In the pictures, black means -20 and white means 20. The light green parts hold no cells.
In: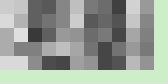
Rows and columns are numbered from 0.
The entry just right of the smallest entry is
-5
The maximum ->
15
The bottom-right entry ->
3
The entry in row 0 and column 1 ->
11
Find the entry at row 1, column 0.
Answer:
14
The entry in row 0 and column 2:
-5
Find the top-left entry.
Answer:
12
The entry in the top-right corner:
4
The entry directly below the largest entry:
0
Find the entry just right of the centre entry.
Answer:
-3
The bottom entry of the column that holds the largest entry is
14
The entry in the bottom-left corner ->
14

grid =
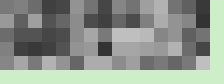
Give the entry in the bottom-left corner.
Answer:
1
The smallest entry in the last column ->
-12
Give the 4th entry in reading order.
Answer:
-10
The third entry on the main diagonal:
-7
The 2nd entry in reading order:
0
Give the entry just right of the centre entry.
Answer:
10
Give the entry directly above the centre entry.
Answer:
-10
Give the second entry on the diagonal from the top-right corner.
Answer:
1
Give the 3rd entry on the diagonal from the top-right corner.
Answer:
3
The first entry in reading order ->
-1
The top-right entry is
-11
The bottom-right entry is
10
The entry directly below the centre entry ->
-12
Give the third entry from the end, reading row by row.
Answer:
-4
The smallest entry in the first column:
-3
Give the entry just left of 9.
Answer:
10
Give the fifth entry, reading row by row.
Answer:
-9
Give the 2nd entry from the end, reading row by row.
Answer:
-1

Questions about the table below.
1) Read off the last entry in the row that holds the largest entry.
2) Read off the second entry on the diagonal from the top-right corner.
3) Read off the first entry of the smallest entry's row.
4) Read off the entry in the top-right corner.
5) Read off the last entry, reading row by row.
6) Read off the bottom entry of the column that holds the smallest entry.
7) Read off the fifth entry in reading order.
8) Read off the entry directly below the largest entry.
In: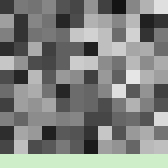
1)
5
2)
-15
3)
-11
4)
15
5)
10
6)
3
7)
-7
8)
-6

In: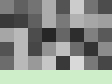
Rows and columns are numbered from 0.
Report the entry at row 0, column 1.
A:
-5
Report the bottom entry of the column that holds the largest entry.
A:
14
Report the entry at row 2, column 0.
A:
6
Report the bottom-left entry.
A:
-3
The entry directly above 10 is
-4
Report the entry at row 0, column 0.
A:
0
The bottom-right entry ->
-9
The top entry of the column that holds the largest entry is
12
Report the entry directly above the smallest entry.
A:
7
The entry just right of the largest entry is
-1
